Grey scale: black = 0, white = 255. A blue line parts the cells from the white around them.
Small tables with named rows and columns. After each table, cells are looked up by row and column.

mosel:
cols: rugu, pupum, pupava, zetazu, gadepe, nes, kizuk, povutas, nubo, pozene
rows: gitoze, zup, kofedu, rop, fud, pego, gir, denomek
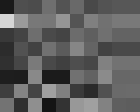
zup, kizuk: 128
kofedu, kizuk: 95
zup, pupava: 120
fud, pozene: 114
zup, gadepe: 149
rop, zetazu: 113
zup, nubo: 121
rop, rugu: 44
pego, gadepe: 27

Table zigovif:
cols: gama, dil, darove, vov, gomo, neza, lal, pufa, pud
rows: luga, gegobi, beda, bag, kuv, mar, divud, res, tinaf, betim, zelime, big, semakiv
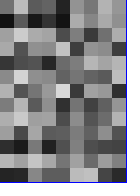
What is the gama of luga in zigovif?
114
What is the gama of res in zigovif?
124
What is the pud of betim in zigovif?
82
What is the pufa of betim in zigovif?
142
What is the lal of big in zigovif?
107
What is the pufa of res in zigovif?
96

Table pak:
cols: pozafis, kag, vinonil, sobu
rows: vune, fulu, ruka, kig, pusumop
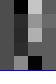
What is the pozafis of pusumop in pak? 77
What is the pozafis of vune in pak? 77
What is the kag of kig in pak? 44
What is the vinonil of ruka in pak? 176
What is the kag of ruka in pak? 41
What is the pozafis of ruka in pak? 77
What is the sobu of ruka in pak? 93
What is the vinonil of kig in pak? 93
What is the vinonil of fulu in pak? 149
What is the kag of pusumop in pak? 138
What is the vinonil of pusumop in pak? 4
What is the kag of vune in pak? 1
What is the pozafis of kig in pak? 77
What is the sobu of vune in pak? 93
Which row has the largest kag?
pusumop

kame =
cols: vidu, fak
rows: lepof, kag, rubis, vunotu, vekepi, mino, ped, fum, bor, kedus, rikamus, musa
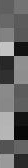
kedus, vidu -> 182
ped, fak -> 91
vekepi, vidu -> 39
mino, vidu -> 48
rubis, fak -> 88
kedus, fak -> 9
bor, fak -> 19
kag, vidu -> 104
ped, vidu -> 138
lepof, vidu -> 95

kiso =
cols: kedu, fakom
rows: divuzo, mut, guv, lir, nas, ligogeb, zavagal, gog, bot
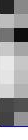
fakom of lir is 165
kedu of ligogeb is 228
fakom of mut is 166
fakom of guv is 14
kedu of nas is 232
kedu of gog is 71
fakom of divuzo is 136
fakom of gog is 80
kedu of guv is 114
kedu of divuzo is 36
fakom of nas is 199
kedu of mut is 189
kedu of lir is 200
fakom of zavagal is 178
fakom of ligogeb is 191
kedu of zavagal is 212
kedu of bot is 66
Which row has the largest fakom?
nas

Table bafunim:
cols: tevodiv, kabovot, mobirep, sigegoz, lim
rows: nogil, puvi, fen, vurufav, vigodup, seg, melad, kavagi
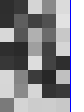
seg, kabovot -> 132
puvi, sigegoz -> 81
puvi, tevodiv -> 47
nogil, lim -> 219
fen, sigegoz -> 107
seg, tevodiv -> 215
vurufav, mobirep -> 159
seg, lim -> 192
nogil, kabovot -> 56
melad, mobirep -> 214
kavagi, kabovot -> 212
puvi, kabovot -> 94
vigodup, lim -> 46
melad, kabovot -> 138
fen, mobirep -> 176
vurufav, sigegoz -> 65
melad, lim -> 57
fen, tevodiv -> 216
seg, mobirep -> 59

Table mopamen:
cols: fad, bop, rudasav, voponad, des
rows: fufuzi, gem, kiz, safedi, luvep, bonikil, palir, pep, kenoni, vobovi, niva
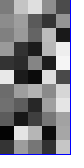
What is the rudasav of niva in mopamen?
118
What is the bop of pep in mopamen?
93
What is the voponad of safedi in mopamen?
184
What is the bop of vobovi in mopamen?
228
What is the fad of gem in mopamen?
140
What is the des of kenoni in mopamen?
162
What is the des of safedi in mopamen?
238
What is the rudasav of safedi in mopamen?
27
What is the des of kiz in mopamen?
25
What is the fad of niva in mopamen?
52
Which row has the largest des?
luvep

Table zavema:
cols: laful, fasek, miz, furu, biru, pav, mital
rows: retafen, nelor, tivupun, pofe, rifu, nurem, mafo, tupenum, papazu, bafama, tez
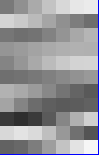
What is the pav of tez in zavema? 227
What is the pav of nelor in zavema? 125
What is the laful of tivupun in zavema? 118
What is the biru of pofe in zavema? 175
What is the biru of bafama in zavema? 152
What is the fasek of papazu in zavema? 46
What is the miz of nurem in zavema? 120
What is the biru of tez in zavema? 195
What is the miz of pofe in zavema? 163
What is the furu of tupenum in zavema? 95
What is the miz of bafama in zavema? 218
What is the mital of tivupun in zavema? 181
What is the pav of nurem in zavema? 146
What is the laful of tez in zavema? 98
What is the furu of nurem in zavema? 128
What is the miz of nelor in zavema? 186
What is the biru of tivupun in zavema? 148
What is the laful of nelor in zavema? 212
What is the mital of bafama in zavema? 84

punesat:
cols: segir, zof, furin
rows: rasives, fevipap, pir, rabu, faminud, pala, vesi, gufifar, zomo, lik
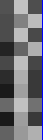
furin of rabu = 176
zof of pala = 174
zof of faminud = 190
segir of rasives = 82
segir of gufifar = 105
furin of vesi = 57
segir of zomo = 25
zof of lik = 153
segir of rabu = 35
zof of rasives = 194
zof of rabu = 101
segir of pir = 76
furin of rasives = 78
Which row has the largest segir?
gufifar

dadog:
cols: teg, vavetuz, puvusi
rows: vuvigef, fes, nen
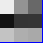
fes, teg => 18
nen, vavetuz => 174
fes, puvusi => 53
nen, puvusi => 169
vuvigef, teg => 237
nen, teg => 195
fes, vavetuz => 52

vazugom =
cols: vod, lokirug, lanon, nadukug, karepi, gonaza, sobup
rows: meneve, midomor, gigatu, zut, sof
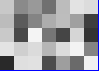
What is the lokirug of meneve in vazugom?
138
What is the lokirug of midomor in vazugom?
91
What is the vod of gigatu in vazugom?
201
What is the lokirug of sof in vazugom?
223
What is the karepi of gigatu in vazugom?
69
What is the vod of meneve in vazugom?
200
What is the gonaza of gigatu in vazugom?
214
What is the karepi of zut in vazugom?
220
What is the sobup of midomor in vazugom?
62

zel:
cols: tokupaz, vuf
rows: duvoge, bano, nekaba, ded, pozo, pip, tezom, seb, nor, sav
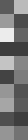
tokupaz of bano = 155
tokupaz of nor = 79
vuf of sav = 115
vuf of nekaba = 100
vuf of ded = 61
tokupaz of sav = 149
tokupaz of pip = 67
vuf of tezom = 82
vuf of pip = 124
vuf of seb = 91
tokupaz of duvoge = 91
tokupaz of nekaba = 236
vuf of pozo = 134
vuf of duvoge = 187

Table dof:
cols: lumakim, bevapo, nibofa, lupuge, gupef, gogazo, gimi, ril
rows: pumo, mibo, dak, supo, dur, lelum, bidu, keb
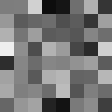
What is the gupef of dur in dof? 130
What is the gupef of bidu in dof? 188
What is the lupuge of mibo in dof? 109
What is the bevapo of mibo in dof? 91
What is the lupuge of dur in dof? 134
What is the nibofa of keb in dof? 163
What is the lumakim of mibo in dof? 152
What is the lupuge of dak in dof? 91
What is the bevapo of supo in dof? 142
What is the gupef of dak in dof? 95
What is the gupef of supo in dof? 155
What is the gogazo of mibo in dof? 92
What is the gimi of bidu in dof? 127
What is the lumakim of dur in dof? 45
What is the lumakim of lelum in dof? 162
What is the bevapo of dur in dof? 134
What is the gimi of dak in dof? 133

